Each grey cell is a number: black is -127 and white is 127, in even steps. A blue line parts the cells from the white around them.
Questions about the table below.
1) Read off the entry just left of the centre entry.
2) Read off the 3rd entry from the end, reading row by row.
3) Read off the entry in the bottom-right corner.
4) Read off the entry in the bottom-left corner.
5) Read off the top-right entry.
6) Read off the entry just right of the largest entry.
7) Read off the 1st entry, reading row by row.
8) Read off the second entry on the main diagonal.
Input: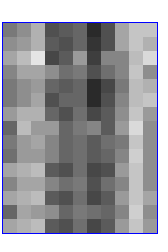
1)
-25
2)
26
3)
26
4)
37
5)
69
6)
-56
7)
-6
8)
26

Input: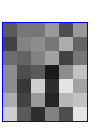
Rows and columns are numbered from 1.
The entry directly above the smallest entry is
34
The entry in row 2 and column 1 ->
-61
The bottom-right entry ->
100
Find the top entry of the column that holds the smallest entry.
25
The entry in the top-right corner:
25
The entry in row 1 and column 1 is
-37
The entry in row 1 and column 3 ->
-9
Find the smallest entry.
-101
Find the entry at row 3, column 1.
-18
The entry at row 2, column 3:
13
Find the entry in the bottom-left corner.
78
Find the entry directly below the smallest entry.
-81
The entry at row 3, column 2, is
-27

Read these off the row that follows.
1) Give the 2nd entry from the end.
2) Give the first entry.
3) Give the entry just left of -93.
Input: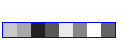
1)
126
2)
73
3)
40

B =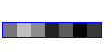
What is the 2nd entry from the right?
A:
-121
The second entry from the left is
63
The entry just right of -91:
-35

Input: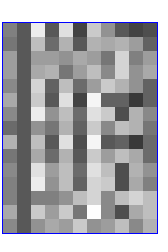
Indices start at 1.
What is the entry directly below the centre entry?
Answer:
-49
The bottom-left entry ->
9
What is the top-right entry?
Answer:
-49
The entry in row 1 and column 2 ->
-39
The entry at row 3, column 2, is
-39
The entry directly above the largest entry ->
84
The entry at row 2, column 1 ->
-9
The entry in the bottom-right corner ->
50
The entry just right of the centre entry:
74
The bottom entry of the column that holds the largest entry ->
18
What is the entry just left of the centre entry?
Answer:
50
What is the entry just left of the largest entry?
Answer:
-9
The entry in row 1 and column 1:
0
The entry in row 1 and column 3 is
108
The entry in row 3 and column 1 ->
29
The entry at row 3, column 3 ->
29

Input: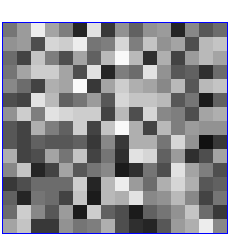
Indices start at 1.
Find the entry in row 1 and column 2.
27
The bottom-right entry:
8
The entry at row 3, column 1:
-19
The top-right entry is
-19
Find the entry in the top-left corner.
-10
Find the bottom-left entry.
36
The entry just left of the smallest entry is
18
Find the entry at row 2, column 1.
18
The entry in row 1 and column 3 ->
109
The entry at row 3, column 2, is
-60
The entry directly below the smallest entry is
-49
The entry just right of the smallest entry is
-71
